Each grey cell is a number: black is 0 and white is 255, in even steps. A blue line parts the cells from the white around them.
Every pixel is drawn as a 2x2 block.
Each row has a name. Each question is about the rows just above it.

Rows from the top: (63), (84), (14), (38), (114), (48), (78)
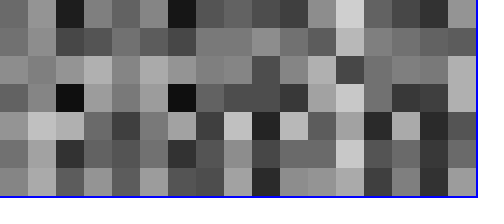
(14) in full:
[141 127 148 176 133 170 148 127 133  77 133 176  71 113 127 121 176]
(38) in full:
[ 98 133  15 156 121 156  15  98  77  77  56 162 200 113  56  63 176]
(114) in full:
[148 192 176 106  63 121 162  63 192  36 184  92 162  42 170  42  84]

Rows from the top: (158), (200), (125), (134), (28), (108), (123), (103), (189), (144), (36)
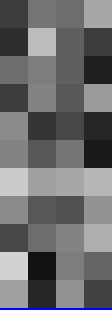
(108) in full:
[131  87 117  25]
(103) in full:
[139  87  80 147]
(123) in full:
[203 160 167 182]
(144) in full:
[209  18 125 101]
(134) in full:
[ 60 131  87 154]
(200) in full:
[ 46 188  95  60]
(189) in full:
[ 72 109 131 175]

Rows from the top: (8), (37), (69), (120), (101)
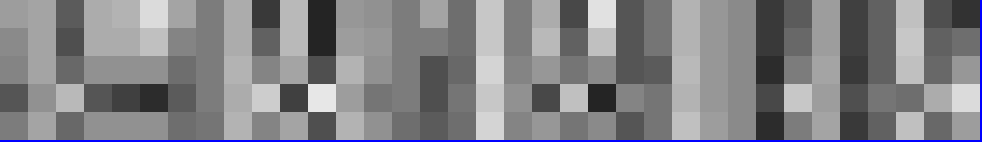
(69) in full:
[132 164 104 145 145 145 110 124 179 132 164  79 179 145 124  79 104 212
 132 151 117 138  85  91 185 151 138  44 124 164  57  97 192 104 151]
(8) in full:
[157 164  91 172 179 219 164 124 172  57 185  36 151 145 124 164 110 199
 124 172  72 225  85 117 179 151 138  57  91 157  64  97 192  79  50]
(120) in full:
[ 85 145 185  85  64  44  91 124 172 205  64 231 157 117 124  79 117 199
 145  72 192  36 132 117 179 151 138  72 199 157  79 117 110 172 219]

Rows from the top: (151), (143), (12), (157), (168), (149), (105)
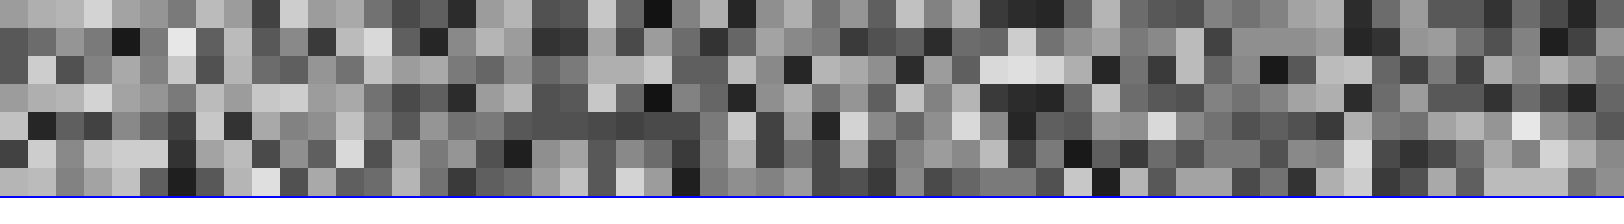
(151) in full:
[156 175 181 211 163 149 122 187 156  66 205 156 169 114  74  95  44 156
 181  81  88 199 102  19 130 175  38 143 175 114 149  95 193 130 181  58
  44  38 102 181 108  88  81 130 114 130 163 175  44 108 156  88  88  51
 108  74  38 102]
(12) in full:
[ 88 205  81 130 169 130 199  81 181 108  95 149 114 193 156 169 122 102
 143 102 122 175 175 199  95  95 187 137  38 181 169 143  44 156  95 217
 223 211 175  38 114  58 187 102 137  25  88 187 193 102  66 122  66 169
 137 175 149 114]
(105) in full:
[181 187 130 163 193  95  31  88 181 223  81 169  95 108 181 114  58  95
 108 156 193  88 211 156  31 122 143 130 156  74  81  58 137  74 102 122
 122  81 199  31 181  88 163 163  74 114  51 175 205  58  81 169  95 187
 187 187 114 143]
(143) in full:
[ 88 108 149 122  25 122 231  95 187  88 137  58 187 217  95  38 137 181
 156  51  58 163  74 156 108  51 102 163 137 122  58  81  95  44 108 102
 205 114 143 163 122 137 187  66 143 143 143 156  38  51 149 156 114  81
 130  31  66 149]

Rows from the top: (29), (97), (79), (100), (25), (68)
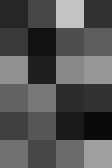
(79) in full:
[144  31 136 151]
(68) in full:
[113  71 106 159]
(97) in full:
[57 17 78 93]
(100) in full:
[ 99 120  44  50]

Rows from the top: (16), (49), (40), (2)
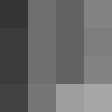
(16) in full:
[ 52 111  98 131]
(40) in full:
[ 59 111  98 131]
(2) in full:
[ 67 118 158 166]

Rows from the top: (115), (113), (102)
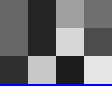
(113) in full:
[103  36 216  76]
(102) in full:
[ 48 201  28 229]

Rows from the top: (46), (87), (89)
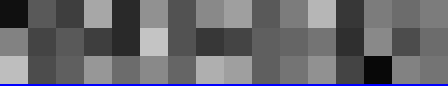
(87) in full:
[130  68  89  62  41 196  82  55  68  95 101 116  47 137  76 108]
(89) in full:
[190  76  95 151 108 137 101 175 159  95 116 145  68   8 130 116]
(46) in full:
[ 16  89  62 167  41 145  82 137 159  89 124 182  55 124 108 124]

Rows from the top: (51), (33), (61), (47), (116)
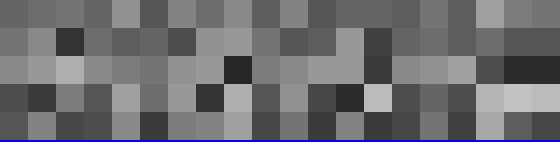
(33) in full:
[116 137  51 109  93 101  77 145 152 116  85  93 152  64 101 109  93 109
  85  85]
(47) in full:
[ 77  58 124  85 160 109 152  51 174  85 145  71  44 187  77 101  77 181
 193 187]

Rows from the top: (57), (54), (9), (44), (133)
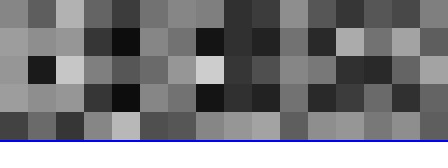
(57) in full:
[134  94 178 100  60 114 134 127  48  60 142  86  54  86  72 127]
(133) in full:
[ 66 106  54 134 184  79  86 134 150 163  94 142 150 120 142  94]

